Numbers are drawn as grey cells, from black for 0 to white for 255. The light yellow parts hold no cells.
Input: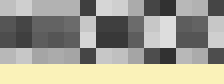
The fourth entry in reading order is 178
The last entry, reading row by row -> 77
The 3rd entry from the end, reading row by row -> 184
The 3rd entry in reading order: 178
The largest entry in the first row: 214
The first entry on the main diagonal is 192
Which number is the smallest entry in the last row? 49
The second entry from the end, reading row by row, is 171
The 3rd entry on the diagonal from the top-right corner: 85
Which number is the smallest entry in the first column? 77
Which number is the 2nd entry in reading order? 207
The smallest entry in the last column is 69
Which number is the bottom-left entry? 184
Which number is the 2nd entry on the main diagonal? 69

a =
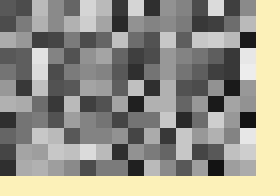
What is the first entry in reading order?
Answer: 88
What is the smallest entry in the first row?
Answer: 47
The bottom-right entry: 170
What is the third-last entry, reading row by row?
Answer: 19
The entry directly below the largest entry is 152
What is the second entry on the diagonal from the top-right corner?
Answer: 109
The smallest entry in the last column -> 19
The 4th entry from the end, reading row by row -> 158
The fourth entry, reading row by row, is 138
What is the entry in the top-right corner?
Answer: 138
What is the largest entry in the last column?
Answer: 237
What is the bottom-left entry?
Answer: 47
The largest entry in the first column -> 177
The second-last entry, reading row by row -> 158
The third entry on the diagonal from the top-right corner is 206
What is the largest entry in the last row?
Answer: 185
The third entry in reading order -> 185
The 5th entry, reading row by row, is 101

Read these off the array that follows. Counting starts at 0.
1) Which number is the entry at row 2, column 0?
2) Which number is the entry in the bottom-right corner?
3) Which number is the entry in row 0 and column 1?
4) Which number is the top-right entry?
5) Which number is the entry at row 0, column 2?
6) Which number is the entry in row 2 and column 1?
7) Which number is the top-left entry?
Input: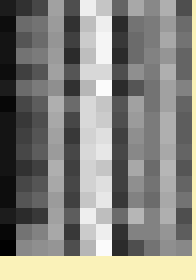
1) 20
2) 136
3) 49
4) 78
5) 71
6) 85
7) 28

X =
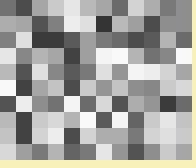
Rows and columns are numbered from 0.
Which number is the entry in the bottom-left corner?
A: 216
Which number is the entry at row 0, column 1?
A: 75
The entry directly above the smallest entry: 166
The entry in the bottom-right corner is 166
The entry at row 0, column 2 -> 166
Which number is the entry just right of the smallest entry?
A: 186
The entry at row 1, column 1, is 166
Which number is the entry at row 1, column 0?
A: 174
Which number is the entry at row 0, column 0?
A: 113
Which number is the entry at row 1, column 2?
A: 83
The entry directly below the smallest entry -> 121
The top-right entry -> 142
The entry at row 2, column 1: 222
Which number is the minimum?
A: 52
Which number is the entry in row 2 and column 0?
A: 129

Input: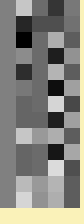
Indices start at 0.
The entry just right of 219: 79
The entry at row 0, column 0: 128
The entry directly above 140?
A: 1
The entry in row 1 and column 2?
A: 79
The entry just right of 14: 160
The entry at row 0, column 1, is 198
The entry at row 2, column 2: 107
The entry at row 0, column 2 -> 107
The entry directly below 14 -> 213
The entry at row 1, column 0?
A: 128
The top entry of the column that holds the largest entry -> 53
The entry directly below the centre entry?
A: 101
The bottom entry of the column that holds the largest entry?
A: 174
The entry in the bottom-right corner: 93
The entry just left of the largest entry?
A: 107
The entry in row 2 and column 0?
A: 128
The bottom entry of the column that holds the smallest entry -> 213
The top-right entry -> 120

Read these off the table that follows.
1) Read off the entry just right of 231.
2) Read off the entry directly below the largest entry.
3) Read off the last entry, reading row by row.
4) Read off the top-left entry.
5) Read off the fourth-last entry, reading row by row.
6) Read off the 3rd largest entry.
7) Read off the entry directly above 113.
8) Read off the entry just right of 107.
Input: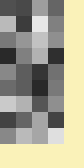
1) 128
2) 194
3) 223
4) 80
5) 136
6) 202
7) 47
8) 93

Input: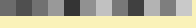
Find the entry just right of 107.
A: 79
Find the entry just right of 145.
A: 193
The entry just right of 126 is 201
